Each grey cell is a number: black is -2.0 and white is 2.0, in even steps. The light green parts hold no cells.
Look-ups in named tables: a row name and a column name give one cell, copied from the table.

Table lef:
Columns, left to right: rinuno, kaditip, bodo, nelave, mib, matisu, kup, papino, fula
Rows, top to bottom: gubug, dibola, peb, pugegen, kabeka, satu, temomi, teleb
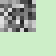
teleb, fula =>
0.3
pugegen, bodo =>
-1.3
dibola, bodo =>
-0.5
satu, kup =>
1.3
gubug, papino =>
-1.4
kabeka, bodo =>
0.7
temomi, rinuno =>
1.3
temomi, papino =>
0.4
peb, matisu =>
-1.4

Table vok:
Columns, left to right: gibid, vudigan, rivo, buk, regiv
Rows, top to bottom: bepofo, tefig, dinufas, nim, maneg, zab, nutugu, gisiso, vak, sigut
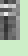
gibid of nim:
0.6
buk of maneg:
-0.5
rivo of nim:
0.6
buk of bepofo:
-0.7
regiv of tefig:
0.1
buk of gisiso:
-0.1
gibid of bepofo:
-0.2
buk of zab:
-0.3
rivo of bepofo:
-0.5
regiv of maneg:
0.6
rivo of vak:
-0.3
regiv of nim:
0.0
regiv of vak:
0.2
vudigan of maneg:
-1.2
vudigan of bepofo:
-1.1
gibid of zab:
-0.5

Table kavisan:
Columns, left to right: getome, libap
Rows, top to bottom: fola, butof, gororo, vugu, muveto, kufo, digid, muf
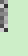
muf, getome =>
1.2
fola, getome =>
-0.4
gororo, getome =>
-0.3
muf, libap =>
-1.1
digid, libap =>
1.3
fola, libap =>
0.7
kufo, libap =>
0.6
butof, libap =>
-1.2
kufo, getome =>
-0.2
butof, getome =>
1.3
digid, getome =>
-0.8
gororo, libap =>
0.6
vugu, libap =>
0.2
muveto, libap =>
0.8
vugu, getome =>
0.1
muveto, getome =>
-0.5

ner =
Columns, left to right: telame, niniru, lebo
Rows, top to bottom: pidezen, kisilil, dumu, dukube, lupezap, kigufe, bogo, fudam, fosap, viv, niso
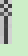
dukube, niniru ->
0.9
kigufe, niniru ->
-1.0
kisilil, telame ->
-0.8
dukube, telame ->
-0.5
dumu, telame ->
1.0
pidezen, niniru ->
-1.0
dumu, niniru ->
-1.0
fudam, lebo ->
1.3
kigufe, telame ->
1.0
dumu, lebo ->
1.3
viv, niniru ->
-1.0
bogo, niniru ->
-0.9
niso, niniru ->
-1.0
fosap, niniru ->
-1.0
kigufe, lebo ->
1.3
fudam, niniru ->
-1.0
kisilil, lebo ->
-1.0

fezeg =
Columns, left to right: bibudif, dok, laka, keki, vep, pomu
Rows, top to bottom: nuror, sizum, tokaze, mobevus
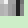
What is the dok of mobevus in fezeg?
0.9
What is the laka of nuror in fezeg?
0.5
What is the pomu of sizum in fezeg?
0.1
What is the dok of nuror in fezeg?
1.8
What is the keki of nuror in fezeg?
0.5
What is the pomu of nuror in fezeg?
-0.2
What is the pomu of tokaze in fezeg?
0.1
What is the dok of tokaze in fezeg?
0.9
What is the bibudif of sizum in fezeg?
0.8
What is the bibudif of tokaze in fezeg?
0.8
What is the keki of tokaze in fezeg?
0.3
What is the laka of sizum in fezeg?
0.5
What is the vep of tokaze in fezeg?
-1.5
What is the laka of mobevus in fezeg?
0.5
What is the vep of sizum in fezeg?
-1.5
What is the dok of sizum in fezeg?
0.9
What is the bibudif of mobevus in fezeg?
0.8
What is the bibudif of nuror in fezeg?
1.1

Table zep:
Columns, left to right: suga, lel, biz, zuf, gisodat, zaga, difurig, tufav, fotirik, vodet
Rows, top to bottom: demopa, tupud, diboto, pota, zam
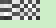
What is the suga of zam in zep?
-1.0
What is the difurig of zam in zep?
1.9
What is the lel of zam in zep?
-1.3
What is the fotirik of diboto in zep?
1.8
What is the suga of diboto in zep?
-0.7
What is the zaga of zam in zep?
-0.8
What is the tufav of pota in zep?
1.5
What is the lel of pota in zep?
2.0
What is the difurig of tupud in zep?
-1.0
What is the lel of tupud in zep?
1.7
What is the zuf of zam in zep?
1.6
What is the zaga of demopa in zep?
-0.8
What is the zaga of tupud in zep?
1.6
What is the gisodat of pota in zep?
-0.6
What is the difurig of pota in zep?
-0.5
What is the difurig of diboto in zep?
1.6
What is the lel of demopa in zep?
-0.6
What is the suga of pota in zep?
1.5
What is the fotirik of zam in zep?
1.6

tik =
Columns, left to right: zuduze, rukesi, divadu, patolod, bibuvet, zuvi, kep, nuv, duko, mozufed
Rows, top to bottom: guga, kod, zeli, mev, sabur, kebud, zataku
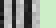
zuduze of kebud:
-1.2
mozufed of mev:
0.9
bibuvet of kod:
0.7
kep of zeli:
-1.3
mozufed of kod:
0.9
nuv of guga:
-1.5
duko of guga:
0.8
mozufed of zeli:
1.0
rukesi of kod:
0.9
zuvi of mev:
1.1

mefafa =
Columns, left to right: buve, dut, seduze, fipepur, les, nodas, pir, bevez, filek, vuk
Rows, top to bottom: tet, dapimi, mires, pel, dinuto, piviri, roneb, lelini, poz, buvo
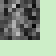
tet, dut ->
-1.5
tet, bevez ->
-0.8
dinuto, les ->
0.2
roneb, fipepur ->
0.8
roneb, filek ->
-1.9
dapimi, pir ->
-0.7
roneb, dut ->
-0.6
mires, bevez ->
-1.5

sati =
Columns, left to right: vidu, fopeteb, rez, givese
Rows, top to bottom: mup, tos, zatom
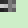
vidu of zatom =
-1.5
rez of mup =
-0.1
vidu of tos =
1.2
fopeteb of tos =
1.0
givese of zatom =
-0.5
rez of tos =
-0.1
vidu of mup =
-1.3
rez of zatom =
-0.1
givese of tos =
0.3
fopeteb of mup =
-1.2
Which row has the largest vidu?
tos

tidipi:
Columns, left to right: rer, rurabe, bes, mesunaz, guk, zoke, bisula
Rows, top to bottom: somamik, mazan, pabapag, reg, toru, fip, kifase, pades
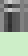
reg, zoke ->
0.0
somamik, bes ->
1.2
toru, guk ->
-0.6
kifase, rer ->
0.2
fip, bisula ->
-0.2
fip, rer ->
0.2
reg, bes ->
-1.2
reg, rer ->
0.2
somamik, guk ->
0.6
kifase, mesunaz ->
-0.7
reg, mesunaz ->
-0.7
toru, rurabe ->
-0.7
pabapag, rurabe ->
0.7
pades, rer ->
0.2
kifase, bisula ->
-0.2
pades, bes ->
-1.2
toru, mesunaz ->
-0.7
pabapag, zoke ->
0.0
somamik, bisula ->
0.2
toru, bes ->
-1.2

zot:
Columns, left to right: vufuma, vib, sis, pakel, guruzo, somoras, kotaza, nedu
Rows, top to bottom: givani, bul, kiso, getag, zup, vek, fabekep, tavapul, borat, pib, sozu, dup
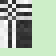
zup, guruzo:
1.2
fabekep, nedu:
-1.1
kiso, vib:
-1.1
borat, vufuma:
1.8
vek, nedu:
-1.2
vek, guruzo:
-1.1
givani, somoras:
1.7
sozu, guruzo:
-1.3
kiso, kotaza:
1.9
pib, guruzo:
-1.1
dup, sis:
-1.2
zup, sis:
1.3
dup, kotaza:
-1.3
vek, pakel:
1.8
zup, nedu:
1.3
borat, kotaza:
-1.2
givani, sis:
1.8

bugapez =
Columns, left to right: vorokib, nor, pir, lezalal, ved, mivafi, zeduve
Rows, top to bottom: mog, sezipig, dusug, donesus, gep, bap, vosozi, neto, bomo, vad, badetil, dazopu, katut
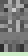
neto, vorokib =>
-0.6
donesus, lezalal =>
-0.4
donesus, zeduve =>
-0.1
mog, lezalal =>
-0.5
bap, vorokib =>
-0.6
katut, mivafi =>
-1.2
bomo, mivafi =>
-0.1
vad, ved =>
-0.2
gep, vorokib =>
-0.3
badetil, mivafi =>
-0.1
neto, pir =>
0.7
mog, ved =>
0.7
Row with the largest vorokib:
vosozi

